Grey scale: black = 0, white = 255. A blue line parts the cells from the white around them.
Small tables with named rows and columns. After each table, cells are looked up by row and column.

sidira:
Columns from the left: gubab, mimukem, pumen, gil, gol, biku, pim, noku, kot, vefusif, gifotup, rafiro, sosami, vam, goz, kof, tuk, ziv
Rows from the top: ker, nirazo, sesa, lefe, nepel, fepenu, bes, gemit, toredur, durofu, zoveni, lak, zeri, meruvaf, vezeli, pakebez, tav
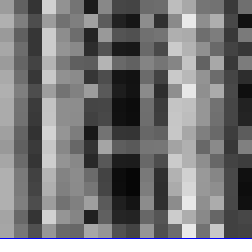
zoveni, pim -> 51
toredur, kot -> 17
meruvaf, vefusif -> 6
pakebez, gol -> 149
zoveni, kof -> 138
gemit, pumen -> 59
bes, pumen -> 77
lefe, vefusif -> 24
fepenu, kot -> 21
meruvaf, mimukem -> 123
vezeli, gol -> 114
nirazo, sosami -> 138
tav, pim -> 167
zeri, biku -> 140
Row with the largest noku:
nepel

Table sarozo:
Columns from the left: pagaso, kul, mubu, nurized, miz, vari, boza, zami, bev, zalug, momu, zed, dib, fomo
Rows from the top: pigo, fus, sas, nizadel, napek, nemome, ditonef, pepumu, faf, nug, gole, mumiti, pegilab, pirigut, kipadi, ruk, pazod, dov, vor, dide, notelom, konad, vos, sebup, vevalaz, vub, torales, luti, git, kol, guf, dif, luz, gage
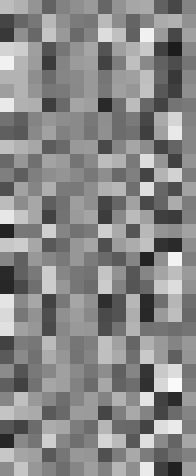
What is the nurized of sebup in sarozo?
74
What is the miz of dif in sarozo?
134
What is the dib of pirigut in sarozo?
77
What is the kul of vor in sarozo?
96
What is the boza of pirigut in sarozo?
142
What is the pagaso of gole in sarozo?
192
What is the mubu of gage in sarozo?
151
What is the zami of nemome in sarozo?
117
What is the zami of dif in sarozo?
213
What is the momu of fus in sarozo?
131
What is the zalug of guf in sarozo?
105
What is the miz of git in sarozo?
110
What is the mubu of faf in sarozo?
132
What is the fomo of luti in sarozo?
125
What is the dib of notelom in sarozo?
221
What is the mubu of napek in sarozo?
156
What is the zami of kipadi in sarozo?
69
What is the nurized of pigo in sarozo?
98

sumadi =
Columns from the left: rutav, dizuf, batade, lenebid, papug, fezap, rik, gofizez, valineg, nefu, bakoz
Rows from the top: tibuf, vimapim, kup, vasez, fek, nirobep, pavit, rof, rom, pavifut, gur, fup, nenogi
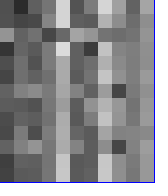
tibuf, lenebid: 117
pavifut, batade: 77
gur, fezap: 131
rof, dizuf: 90
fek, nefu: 125
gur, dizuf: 129
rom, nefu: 119
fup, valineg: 142
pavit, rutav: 98
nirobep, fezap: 91
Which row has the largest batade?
gur

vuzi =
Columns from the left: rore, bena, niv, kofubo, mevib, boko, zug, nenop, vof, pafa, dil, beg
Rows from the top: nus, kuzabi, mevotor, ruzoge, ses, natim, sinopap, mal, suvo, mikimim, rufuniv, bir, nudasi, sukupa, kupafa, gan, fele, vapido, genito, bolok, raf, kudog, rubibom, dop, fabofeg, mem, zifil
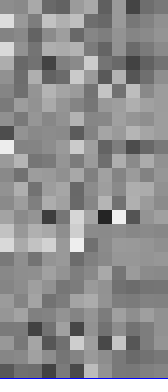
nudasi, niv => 157
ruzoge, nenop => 100
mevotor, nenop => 126
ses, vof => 105
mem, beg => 120
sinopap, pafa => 189
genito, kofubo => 148
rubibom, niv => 128
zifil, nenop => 147
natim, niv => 175
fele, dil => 138
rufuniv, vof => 126
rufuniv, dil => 104
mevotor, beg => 148
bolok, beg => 137
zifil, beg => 132
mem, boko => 132
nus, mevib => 98

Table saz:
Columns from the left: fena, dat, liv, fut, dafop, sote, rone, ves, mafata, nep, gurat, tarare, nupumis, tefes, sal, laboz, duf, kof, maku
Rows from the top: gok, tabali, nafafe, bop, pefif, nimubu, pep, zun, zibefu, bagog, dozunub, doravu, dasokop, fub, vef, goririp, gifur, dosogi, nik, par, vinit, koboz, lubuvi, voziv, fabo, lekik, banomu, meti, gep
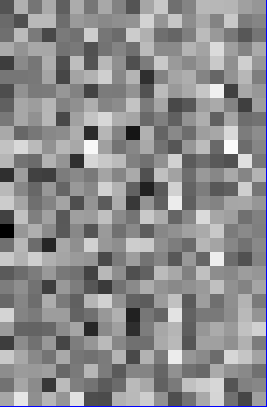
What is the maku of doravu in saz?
119
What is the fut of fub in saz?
152
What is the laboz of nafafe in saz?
153
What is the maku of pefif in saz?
151
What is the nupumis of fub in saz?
209
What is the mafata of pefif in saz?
143
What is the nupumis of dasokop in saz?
162
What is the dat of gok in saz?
176
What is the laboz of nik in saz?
237
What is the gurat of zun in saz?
123
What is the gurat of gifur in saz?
93
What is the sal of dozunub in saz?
188
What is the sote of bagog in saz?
174
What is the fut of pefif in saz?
174
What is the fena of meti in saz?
114
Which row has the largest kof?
doravu

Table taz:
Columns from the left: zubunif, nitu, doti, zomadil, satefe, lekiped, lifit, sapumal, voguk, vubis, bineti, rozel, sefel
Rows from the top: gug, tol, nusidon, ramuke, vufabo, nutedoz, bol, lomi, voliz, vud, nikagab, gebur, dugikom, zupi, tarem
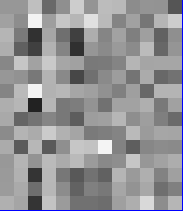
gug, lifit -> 148
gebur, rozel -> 162
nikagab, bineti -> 135
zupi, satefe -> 140
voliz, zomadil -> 133
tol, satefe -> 198
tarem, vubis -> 174
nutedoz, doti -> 120

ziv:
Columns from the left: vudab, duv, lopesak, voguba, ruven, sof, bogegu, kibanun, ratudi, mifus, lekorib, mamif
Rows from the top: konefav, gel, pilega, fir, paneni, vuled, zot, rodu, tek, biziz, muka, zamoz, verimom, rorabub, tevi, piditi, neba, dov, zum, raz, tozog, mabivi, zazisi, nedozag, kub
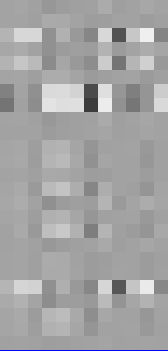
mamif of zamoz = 161
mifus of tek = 162
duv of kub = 162
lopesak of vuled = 159
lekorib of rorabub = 149
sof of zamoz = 168
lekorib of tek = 166
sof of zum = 162
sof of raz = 163
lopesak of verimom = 160
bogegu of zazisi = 142
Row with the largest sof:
rodu

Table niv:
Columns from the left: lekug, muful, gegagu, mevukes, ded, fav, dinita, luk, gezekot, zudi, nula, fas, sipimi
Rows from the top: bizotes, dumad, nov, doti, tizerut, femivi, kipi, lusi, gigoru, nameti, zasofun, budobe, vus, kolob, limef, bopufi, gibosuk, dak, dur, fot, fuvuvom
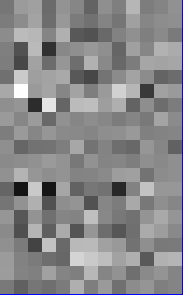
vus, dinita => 132
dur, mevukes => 110
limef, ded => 142
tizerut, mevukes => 108
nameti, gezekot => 144
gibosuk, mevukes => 95
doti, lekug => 127
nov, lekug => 140
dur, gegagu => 123
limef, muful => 146
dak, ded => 105
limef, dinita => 82
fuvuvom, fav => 175
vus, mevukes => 142
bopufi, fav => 131
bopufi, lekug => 150

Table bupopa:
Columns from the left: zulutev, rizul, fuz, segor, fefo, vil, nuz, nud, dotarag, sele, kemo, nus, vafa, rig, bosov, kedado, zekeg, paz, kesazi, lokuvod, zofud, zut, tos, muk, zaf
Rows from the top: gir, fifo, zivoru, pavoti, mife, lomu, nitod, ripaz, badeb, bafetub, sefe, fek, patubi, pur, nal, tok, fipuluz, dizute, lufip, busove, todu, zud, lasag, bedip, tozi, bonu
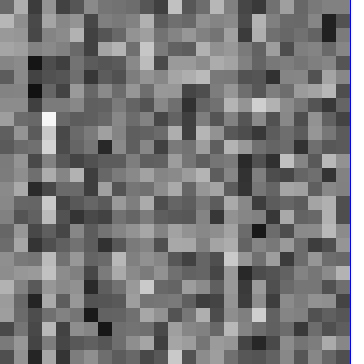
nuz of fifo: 71
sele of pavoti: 111
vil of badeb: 92
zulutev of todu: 178
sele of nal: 126
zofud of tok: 169
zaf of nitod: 78
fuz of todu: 89
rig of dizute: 167
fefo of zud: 93
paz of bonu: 87
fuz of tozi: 68
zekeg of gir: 128
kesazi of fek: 81
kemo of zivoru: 159
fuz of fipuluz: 72
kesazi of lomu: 85
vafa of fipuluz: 162
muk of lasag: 96
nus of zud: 118

